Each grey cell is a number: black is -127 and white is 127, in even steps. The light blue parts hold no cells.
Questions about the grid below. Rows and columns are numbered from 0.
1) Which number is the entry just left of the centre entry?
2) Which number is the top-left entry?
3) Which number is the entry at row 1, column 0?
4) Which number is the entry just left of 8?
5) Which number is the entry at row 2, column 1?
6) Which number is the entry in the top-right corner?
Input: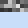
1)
55
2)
-48
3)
-4
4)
68
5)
-64
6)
-19

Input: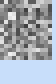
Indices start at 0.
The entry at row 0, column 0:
-34
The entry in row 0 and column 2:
-34
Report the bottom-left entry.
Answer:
7
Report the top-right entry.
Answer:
54
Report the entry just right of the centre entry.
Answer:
-9
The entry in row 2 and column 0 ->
23
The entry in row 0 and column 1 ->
97
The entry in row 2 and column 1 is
-9
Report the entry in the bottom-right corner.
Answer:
7
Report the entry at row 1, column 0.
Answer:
54
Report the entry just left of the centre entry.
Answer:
54
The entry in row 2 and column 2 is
-48
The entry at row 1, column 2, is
7
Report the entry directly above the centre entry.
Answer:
-62

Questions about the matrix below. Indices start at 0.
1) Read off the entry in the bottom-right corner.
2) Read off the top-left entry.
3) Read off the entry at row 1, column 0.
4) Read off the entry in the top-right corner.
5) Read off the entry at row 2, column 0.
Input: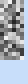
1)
113
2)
60
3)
-7
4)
19
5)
101
